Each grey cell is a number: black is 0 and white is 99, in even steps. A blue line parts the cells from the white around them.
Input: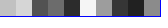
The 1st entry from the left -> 75
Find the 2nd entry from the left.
83
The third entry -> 32

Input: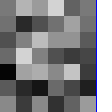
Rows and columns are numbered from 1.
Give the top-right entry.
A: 47
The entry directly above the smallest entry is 41
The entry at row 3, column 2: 50
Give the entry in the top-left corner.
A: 47
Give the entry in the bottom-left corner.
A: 53
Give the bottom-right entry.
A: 60
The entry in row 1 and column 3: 60
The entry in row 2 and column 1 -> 44
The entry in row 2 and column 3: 31
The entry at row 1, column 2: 70

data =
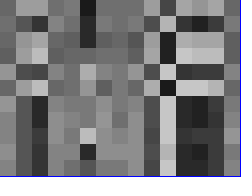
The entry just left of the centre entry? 37
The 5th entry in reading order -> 47
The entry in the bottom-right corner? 51
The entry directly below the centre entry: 47
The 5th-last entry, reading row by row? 77
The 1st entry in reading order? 40
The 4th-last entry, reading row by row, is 16
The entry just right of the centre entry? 40
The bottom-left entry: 51
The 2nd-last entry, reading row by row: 23
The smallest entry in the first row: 10
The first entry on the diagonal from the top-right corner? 40
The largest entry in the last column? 58
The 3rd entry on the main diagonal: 64
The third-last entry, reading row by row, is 16
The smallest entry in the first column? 37

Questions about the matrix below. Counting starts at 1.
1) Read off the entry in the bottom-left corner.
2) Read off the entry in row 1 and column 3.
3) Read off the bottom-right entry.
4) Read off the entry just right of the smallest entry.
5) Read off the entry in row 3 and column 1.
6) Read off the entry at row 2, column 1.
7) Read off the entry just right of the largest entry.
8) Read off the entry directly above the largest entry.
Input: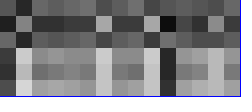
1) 30
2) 40
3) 62
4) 27
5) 40
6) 12
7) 62
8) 72

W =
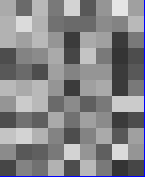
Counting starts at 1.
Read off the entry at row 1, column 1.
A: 66
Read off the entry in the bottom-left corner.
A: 27
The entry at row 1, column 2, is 41
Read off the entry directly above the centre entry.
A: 51
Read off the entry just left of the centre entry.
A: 58
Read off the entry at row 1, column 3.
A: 72
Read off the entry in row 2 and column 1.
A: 69
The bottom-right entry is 27
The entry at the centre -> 23
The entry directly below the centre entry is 54
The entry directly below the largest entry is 51
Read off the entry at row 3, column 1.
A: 69
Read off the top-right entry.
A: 62
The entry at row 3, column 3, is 72
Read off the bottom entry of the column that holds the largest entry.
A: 20

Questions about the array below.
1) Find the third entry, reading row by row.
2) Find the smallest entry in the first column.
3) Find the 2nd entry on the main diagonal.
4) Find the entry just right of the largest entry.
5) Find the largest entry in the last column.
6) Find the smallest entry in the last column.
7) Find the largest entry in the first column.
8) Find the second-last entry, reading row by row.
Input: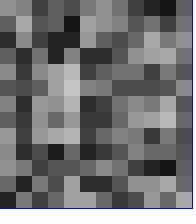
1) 25
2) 14
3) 66
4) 50
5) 66
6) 29
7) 59
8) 40

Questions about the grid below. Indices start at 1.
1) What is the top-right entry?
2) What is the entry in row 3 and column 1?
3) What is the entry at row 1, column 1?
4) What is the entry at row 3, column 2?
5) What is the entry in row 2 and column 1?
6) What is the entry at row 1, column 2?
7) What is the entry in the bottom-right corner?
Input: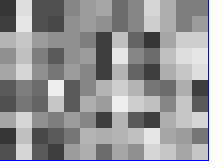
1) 49
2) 70
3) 21
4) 77
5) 24
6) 86
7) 77

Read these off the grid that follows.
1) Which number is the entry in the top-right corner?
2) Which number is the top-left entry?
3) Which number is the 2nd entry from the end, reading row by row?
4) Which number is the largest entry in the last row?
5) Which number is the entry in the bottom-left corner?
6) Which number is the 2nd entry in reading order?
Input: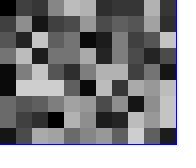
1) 21
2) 0
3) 37
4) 80
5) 8
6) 25
